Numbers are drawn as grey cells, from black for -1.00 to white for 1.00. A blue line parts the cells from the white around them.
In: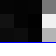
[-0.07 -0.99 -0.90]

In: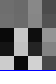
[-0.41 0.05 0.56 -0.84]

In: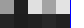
[0.78 -0.69]

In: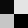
[0.79 0.55]

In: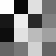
[-0.12 -0.68 0.77 -0.21]

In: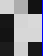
[-0.86 0.67 -0.85]
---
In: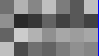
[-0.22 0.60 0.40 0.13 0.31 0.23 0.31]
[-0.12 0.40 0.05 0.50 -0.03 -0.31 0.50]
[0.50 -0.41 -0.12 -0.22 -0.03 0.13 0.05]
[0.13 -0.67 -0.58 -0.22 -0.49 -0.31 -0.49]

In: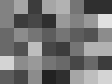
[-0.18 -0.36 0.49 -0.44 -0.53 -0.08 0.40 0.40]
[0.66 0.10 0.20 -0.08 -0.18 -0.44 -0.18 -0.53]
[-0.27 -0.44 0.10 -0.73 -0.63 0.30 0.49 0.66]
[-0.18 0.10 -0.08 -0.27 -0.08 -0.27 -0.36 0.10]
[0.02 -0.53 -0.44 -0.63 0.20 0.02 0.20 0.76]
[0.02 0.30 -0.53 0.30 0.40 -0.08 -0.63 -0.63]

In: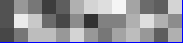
[-0.36 0.84 0.58 -0.16 -0.44 0.10 -0.61 0.01 0.01 0.38 0.74 0.38 0.10]
[-0.44 -0.07 0.48 0.48 0.19 0.66 0.19 -0.07 0.29 0.48 0.19 -0.26 0.38]
[-0.36 0.19 -0.07 -0.52 -0.26 0.38 0.66 0.74 0.92 0.29 -0.16 -0.26 0.66]

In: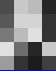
[-0.06 0.47 0.76 -0.60]
[-0.31 0.66 0.66 -0.60]
[-0.40 0.57 0.47 -0.70]
[0.76 -0.15 -0.70 0.57]
[0.22 -0.60 -0.79 -0.50]

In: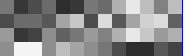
[0.11 0.91 0.91 0.11 0.48 0.29 0.11 -0.07 -0.40 -0.65 -0.65 -0.32 -0.48]
[-0.40 -0.16 -0.16 -0.32 0.29 0.56 -0.40 0.72 -0.32 0.29 0.64 0.72 -0.24]
[-0.07 -0.57 -0.40 -0.16 -0.65 -0.57 -0.07 -0.16 0.38 0.82 0.48 0.01 0.48]
[0.21 -0.57 -0.48 0.11 -0.24 -0.07 0.21 0.01 0.38 0.82 0.56 0.21 0.38]

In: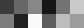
[-0.02 -0.74 0.96 -0.27 0.48 0.22]
[-0.54 -0.19 0.06 -0.83 -0.10 0.58]

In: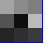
[-0.35 -0.89 0.47]
[0.29 0.09 -0.01]
[-0.72 -0.63 -0.54]

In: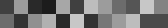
[-0.15 -0.60 0.13 0.39 -0.68 0.56 -0.60 -0.07 0.22 0.48 -0.42 -0.42]
[-0.50 0.22 -0.68 -0.78 0.31 -0.50 0.48 0.22 -0.15 -0.33 0.56 0.03]

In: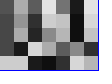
[-0.44 -0.80 0.69 0.35 -0.28 0.08 -0.62]
[-0.36 0.35 -0.28 0.78 -0.10 -0.80 0.78]
[-0.44 0.16 -0.62 0.61 0.53 -0.88 0.69]
[-0.44 0.35 -0.71 0.08 0.43 -0.88 0.53]
[0.61 0.61 -0.80 -0.88 -0.62 0.69 0.43]
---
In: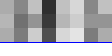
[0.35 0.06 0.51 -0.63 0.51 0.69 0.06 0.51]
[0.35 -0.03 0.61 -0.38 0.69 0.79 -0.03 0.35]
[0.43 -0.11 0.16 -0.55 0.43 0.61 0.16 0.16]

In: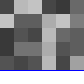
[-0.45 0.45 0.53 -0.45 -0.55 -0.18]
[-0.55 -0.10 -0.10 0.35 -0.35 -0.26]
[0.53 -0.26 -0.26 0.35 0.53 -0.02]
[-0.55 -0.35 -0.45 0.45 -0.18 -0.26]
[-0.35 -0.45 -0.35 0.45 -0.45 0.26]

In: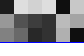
[-0.78 0.74 0.65 0.74 -0.88 0.57]
[0.01 -0.18 -0.69 -0.61 0.38 -0.88]
[0.19 -0.36 -0.52 -0.61 0.47 0.29]

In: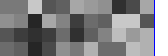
[0.13 0.03 -0.70 0.31 0.03 -0.52 -0.15 -0.25 0.57 0.57 -0.33]
[-0.05 -0.05 0.57 -0.33 -0.25 0.31 0.21 0.13 -0.62 -0.42 0.31]
[-0.15 -0.25 -0.70 -0.42 0.13 -0.05 0.39 -0.15 -0.15 0.48 0.39]
[-0.33 -0.52 -0.62 -0.52 -0.15 -0.62 -0.25 0.03 0.48 0.21 0.39]

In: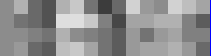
[0.10 0.39 -0.18 -0.36 0.39 0.57 -0.10 -0.53 -0.18 0.65 0.20 0.10 0.65 0.49 0.29]
[0.10 0.20 -0.18 -0.28 0.49 0.57 0.29 -0.10 -0.28 0.20 0.29 0.29 0.39 0.20 -0.18]
[0.10 0.10 0.00 -0.10 0.39 0.10 0.00 -0.10 -0.28 0.20 -0.10 0.20 0.29 0.00 0.00]
[0.10 -0.10 -0.18 -0.36 0.74 0.74 0.57 0.00 -0.44 0.29 0.29 0.39 0.39 0.00 -0.28]

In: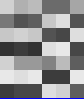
[0.82 0.74 0.82 -0.53 -0.53 0.82]
[0.56 0.64 0.56 -0.35 -0.44 0.74]
[0.64 0.38 0.47 -0.16 -0.16 0.30]
[0.64 0.20 0.20 0.02 0.47 -0.26]
[-0.06 -0.35 -0.26 0.56 0.74 -0.35]
[-0.53 -0.44 -0.44 0.74 0.64 -0.26]
[-0.61 -0.53 -0.61 0.74 0.82 -0.44]

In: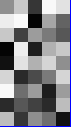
[0.86 0.95 -0.97 0.30 -0.22]
[-0.97 0.86 -0.77 0.39 0.57]
[-0.87 0.77 0.39 0.67 0.12]
[0.12 0.57 -0.58 0.95 0.77]
[0.95 -0.14 0.22 -0.77 0.22]
[-0.67 -0.32 -0.49 -0.67 0.48]
[0.57 -0.49 0.22 -0.04 -0.32]
[0.48 -0.58 0.12 -0.14 -0.87]
[0.67 -0.67 -0.41 -0.04 0.67]
